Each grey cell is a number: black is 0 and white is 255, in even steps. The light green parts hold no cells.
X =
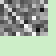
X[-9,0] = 208
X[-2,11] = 86
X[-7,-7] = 145
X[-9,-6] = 100
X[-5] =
[130, 194, 117, 61, 241, 145, 92, 118, 246, 109, 174, 182]
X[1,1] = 225
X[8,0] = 130
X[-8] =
[71, 225, 131, 117, 185, 103, 131, 94, 190, 147, 112, 224]
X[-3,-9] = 130
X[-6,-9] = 208
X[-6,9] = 146
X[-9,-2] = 195
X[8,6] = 99
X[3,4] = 108
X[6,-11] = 129
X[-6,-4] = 121
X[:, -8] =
[138, 185, 108, 108, 241, 137, 104, 129, 242]
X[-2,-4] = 122
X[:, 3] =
[120, 117, 61, 208, 61, 75, 130, 131, 66]
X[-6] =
[87, 144, 62, 208, 108, 96, 76, 101, 121, 146, 168, 154]
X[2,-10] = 212
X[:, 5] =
[84, 103, 145, 96, 145, 211, 61, 122, 143]
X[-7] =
[73, 138, 212, 61, 108, 145, 168, 114, 98, 129, 18, 131]
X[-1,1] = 195
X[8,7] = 125
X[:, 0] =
[208, 71, 73, 87, 130, 82, 135, 152, 130]

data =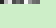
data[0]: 38
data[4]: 106
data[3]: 76
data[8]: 111

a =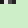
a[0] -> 25
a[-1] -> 36

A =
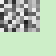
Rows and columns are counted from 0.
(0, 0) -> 238
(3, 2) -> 230
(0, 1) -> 66
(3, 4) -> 84
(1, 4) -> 176
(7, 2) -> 170
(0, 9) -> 127
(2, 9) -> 130
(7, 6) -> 96
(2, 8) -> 236
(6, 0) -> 62
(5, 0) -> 122
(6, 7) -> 123
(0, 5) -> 217
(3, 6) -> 58
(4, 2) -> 216
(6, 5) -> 243
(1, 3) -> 93
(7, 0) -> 232
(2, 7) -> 164
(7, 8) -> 193
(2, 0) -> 231

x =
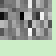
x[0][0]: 79
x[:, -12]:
[124, 117, 156, 65, 67, 172, 171, 138, 137, 154]
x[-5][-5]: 189
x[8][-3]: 161
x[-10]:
[79, 124, 127, 121, 169, 124, 108, 235, 97, 191, 155, 111, 150]
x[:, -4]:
[191, 182, 115, 53, 46, 165, 158, 194, 183, 113]
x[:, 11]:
[111, 109, 141, 143, 131, 181, 180, 106, 105, 134]
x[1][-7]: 120
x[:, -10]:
[121, 122, 87, 146, 142, 167, 160, 127, 123, 101]
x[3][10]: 243
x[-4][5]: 110
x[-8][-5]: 111
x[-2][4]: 175
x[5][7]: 59
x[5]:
[185, 172, 116, 167, 134, 101, 151, 59, 189, 165, 123, 181, 83]
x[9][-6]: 170
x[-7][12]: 197
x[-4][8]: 194
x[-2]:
[87, 137, 117, 123, 175, 126, 114, 243, 89, 183, 161, 105, 159]
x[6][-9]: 147
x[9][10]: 130
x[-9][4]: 166
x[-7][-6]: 193
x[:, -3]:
[155, 155, 124, 243, 241, 123, 124, 157, 161, 130]
